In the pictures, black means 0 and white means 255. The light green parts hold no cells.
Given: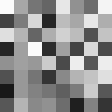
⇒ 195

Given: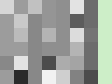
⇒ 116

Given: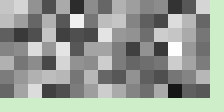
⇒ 118

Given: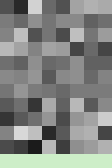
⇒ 156

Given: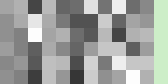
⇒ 185

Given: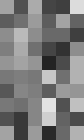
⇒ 63

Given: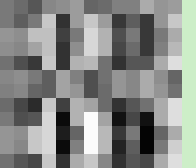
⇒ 171
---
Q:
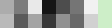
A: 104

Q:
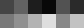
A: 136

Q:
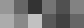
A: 65

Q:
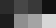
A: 164

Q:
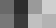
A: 192

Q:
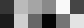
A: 117

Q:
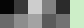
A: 91

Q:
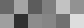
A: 112

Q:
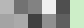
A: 144

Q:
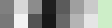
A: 180
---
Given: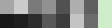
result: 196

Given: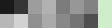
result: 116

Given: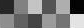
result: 115

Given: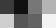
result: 99

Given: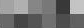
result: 77

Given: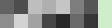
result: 105

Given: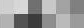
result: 186

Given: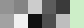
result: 78

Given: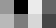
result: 215
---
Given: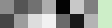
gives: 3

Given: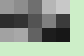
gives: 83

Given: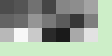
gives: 91

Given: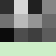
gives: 185

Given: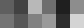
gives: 110

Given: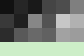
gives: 83

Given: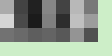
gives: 45
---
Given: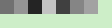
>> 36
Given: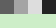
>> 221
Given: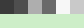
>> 174
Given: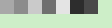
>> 202
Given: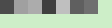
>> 172
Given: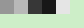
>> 55
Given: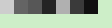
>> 87
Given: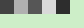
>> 86
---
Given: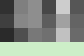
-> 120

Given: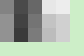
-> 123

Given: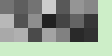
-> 74

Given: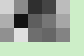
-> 110

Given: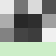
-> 61

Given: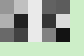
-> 234
